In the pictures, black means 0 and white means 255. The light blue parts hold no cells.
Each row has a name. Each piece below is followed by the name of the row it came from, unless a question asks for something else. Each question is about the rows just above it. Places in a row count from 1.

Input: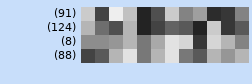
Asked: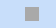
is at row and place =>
(8), 6
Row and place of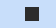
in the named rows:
(91), 10
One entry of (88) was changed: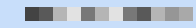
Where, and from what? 12, [181]
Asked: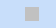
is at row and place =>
(91), 4
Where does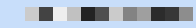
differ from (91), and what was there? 12, [131]
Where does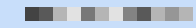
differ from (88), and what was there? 8, [120]

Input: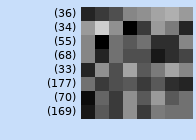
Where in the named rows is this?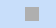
(36), 7
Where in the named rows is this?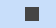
(68), 8
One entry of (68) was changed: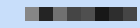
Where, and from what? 4, [79]
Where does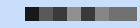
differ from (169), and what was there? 6, [123]
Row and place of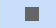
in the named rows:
(70), 2

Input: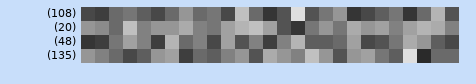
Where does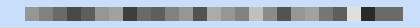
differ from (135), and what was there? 18, [150]
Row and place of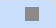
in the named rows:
(20), 2
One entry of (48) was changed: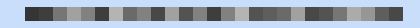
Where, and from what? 17, [94]
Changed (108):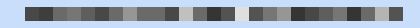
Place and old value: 10, [118]
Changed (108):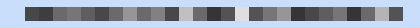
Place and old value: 10, [118]
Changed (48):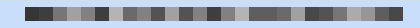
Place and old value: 10, [72]

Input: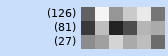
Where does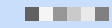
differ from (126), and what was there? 6, [118]
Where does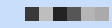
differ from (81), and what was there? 4, [77]
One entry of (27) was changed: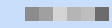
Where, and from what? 4, [170]
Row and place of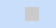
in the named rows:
(126), 4

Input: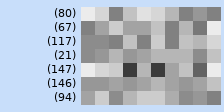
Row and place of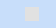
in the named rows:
(80), 5
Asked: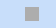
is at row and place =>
(94), 7
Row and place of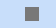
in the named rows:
(67), 9
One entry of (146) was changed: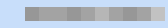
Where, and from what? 2, [151]

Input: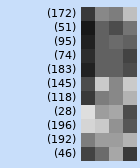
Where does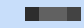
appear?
(74)
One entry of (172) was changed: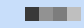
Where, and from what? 2, [136]
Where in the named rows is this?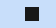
(51), 1
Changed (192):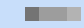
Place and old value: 1, [125]
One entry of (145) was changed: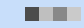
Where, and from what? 2, [202]
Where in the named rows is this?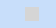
(196), 1
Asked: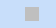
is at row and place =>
(172), 4

